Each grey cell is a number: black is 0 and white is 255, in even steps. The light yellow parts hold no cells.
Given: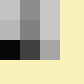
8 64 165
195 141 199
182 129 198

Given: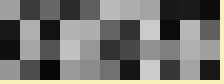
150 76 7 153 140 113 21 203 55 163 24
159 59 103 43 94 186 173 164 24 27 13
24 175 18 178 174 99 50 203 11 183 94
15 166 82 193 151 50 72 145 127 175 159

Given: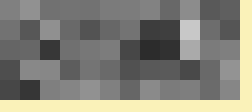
71 54 127 133 145 128 102 138 123 126 107 134
128 145 113 115 114 123 124 130 104 140 89 95
114 87 144 105 83 103 115 61 63 200 109 85
101 103 55 112 119 124 71 44 49 170 123 127
78 136 135 93 116 106 81 89 90 73 105 147

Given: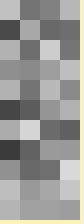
180 161 161 157
192 116 129 183
74 168 104 110
177 110 205 117
143 137 158 190
177 116 185 138
70 92 149 177
172 214 108 97
59 98 154 153
145 105 111 217
190 153 167 198

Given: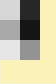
230 147
215 39
169 21

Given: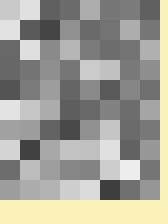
157 172 179 207 219 62 112 150
201 224 96 107 173 119 123 96
226 90 69 144 106 115 173 119
104 223 138 181 123 109 115 176
103 116 143 118 203 193 121 142
84 122 157 101 138 89 134 111
227 198 172 94 105 130 109 165
161 157 99 73 144 197 107 120
212 65 168 195 192 224 98 152
109 188 158 135 131 205 237 117

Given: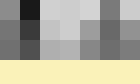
112 80 175 179 135 110 124
140 25 208 205 211 122 204
117 58 195 205 157 105 146
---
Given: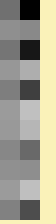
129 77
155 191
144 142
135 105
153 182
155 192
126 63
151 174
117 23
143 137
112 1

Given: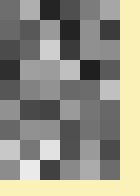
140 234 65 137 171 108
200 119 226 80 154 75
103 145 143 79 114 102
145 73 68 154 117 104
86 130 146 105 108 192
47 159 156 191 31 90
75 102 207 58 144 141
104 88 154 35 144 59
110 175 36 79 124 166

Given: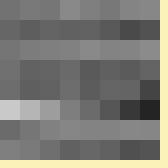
127 122 111 97 103 97 80 84
107 118 129 134 131 131 135 134
201 181 157 126 107 86 56 36
109 95 98 109 92 101 100 68
112 98 100 106 90 96 91 100
117 124 127 129 137 131 132 139
102 94 100 97 98 89 74 82
114 121 118 137 127 120 132 135

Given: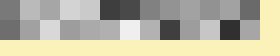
110 161 216 157 170 176 239 178 63 157 198 48 166
121 186 166 211 202 62 73 129 147 162 146 162 106

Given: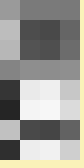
47 237 241 207
193 73 69 98
37 244 247 219
53 234 239 199
132 142 141 143
183 83 79 108
189 77 73 101
154 122 122 121

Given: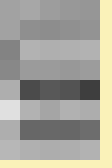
183 176 173 174 178
174 103 104 103 109
224 178 165 177 173
174 75 88 83 62
136 155 155 152 156
131 178 175 176 178
162 143 141 144 147
162 167 157 152 150

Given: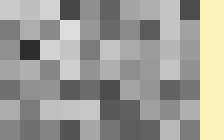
132 112 132 84 167 118 93 98 185 123
172 123 191 194 199 88 96 159 139 175
111 144 148 89 107 77 164 149 98 118
164 176 135 206 148 176 142 154 194 146
144 45 211 196 123 194 170 156 183 155
122 173 136 220 151 106 138 91 197 162
201 190 210 70 142 99 165 174 197 75

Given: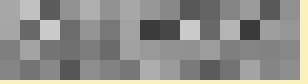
133 116 136 86 141 130 119 173 155 122 91 115 163 133 142
127 162 116 112 125 107 161 153 146 145 156 127 132 130 135
166 104 202 108 148 120 162 59 71 202 104 180 58 158 150
167 193 91 146 174 146 167 151 136 87 99 132 155 89 144
